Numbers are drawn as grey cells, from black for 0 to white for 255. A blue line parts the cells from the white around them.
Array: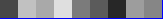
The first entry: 71
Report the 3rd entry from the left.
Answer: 169
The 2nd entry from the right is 157

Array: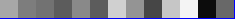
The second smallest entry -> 70
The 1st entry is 167
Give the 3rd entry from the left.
114
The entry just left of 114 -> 125

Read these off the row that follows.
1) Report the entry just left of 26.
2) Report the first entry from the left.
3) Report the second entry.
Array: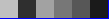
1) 87
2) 192
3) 47

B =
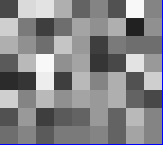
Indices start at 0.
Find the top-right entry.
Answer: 132
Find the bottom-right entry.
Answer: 132
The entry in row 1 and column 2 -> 62
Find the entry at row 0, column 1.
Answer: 218
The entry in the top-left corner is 72
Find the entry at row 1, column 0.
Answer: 207
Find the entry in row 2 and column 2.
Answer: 110
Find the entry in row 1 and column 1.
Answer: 122
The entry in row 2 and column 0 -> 175
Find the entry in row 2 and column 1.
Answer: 144
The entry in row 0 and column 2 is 227
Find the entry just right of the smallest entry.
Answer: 144
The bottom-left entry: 110
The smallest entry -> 33

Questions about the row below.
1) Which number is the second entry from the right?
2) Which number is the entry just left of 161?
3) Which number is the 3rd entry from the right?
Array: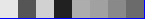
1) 137
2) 173
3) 161

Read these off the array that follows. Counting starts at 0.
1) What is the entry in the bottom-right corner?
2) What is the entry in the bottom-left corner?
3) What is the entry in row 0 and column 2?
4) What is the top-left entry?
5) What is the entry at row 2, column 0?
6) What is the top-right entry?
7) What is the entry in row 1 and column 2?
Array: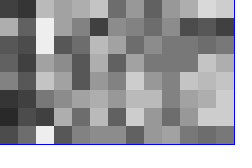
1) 120
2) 76
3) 186
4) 64
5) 87
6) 205
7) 238

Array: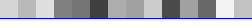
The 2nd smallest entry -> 75
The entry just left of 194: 244
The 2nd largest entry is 223
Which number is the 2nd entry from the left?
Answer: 185

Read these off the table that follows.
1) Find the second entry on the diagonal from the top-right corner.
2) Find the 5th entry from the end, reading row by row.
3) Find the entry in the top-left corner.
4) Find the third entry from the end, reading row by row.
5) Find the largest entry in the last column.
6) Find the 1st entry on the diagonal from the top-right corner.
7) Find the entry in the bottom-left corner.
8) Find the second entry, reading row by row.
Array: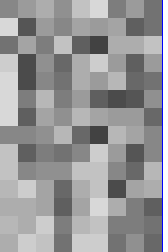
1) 95
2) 205
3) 135
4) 114
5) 194
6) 114
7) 173
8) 155

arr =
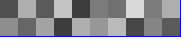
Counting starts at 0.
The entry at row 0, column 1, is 174
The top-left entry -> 80
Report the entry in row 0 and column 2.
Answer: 90
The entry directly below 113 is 186
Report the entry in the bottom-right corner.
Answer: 90
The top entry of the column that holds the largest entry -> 217

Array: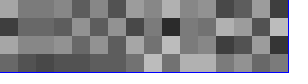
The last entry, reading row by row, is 123
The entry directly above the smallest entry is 177
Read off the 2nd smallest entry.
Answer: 53
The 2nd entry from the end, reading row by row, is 104
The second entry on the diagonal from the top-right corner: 82
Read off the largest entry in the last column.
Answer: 188
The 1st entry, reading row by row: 166
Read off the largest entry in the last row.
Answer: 188
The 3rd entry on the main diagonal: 135
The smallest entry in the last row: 72
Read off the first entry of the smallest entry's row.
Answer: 62
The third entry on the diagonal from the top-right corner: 82
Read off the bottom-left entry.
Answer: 104
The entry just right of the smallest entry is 123
